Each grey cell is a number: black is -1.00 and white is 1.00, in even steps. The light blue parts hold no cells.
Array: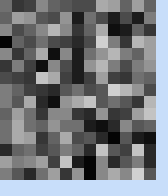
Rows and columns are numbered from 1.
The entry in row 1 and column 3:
-0.50
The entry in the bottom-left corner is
-0.02
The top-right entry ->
-0.22
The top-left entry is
-0.12
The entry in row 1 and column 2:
-0.58
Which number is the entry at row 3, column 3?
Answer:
-0.22
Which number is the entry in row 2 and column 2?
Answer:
0.25
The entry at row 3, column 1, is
0.07
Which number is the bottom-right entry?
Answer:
-0.32
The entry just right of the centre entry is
-0.41
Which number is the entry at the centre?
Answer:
-0.12
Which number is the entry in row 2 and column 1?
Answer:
-0.22
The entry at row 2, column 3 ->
0.16
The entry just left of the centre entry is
-0.32
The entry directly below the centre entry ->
0.33

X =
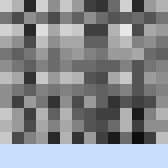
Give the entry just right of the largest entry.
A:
-0.41
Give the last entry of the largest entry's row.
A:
0.21
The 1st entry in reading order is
0.64
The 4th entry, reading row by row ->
0.64
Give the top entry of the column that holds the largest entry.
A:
0.64
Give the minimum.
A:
-0.88
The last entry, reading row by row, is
0.48
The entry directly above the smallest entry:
-0.50
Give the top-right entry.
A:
0.40
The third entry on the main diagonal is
-0.69
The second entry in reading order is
0.40
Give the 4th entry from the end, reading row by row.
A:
-0.16
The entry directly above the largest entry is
-0.25
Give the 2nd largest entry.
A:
0.73
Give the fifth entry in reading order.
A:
0.11
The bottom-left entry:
0.56
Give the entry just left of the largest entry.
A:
0.40
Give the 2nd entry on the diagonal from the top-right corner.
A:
-0.33

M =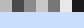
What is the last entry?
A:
-0.79
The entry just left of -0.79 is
0.82
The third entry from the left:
0.09
